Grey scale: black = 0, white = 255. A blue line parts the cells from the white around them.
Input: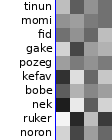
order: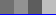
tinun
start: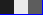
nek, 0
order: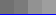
momi
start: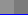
pozeg, 2
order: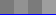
pozeg

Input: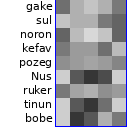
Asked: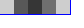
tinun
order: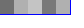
gake

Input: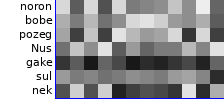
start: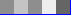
noron, 7
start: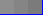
sul, 5

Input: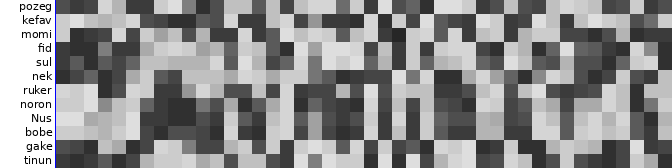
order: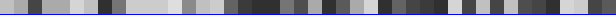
noron
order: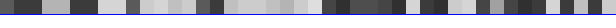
bobe
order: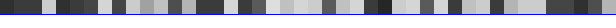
momi
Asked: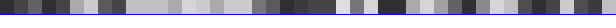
nek

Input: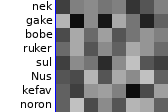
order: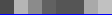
Nus
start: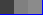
nek, 0
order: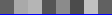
noron
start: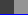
kefav, 1
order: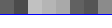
noron

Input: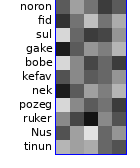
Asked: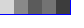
pozeg
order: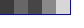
bobe
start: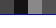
ruker, 1
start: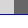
sul, 0
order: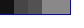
ruker
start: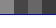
bobe, 1
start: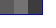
pozeg, 2

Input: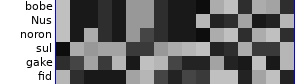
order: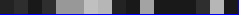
Nus
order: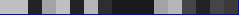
fid
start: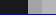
fid, 3

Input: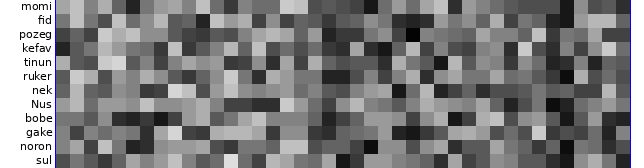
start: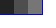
Nus, 32
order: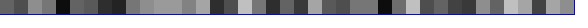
noron

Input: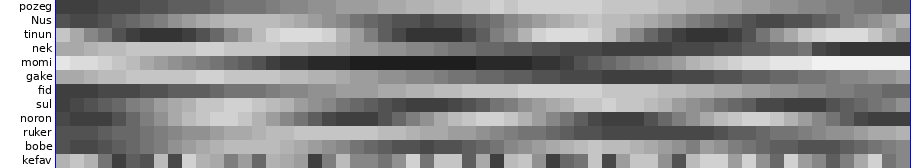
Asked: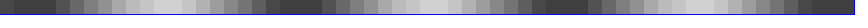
noron
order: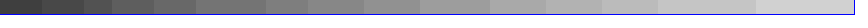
pozeg

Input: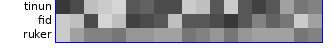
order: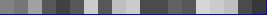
tinun
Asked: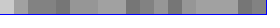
ruker

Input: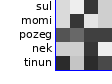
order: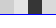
momi
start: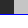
tinun, 0
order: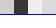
sul
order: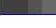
pozeg

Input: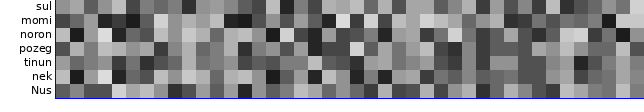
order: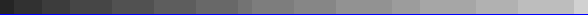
sul
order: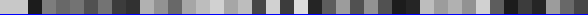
momi
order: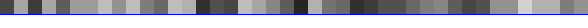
pozeg
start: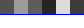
momi, 16
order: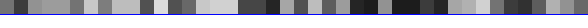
noron

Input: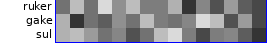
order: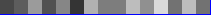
ruker
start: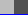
gake, 11
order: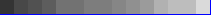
ruker

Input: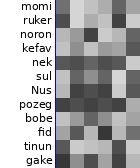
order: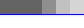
sul
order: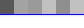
kefav

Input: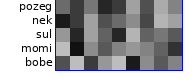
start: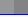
momi, 5
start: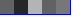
sul, 3
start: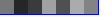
pozeg, 2
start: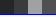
pozeg, 3
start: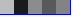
bobe, 4

